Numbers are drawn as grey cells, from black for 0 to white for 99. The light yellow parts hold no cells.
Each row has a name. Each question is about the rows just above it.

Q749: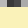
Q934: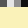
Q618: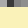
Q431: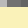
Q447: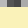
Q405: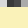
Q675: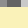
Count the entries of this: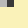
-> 2
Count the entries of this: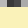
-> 4

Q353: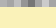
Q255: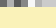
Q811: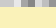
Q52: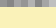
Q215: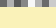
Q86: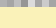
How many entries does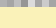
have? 8
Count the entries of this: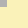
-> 1
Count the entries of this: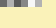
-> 6
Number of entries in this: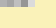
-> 5
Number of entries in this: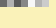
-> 7

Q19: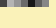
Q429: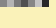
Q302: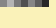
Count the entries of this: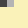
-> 2
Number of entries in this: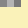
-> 3
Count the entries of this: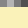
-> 4

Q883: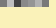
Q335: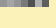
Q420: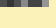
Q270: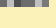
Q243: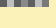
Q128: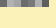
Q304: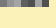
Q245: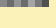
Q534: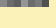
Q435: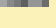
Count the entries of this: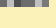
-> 7
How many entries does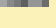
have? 7
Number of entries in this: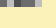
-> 6

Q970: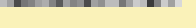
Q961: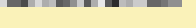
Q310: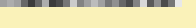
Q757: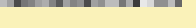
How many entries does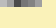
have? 6
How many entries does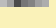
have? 7
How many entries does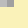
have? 2
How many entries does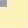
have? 1
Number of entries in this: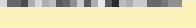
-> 26
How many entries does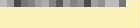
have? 18

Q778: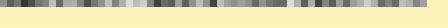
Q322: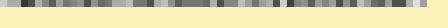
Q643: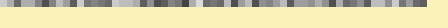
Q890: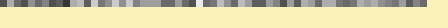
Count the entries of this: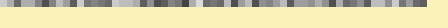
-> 61
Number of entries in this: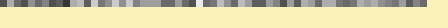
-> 61
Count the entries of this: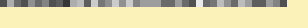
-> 41
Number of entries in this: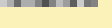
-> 14
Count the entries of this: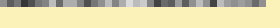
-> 38
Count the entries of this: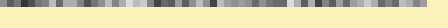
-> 61
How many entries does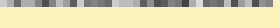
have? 39

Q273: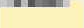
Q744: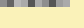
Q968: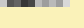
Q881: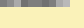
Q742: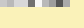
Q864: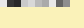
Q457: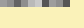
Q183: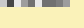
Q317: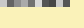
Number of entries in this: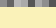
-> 8
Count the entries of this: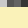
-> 4
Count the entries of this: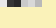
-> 6
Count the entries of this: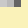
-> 3

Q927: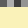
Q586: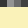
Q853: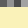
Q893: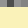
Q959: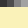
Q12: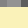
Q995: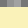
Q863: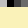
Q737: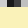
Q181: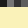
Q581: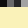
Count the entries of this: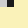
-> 2
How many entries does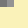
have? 2
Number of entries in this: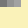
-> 3
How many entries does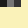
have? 3
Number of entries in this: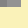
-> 3
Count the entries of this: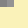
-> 2
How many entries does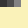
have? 3

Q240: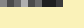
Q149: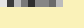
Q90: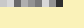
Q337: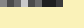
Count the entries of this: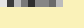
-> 9
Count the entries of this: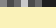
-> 8
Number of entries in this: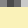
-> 4
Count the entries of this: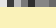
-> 8
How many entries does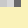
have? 3

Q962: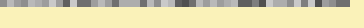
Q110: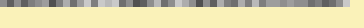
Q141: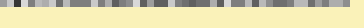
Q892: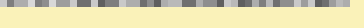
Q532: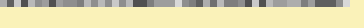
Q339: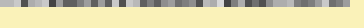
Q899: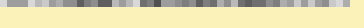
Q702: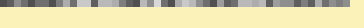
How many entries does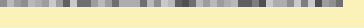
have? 49
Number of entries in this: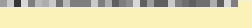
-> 34
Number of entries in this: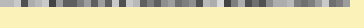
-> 50
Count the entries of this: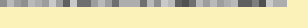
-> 41
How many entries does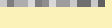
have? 15
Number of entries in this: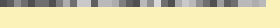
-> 38
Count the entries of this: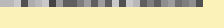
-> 29

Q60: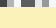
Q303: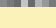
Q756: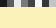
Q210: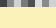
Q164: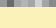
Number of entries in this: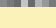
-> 8
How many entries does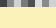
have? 8
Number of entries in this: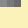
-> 3
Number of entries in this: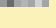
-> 7
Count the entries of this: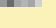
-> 6
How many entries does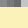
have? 4

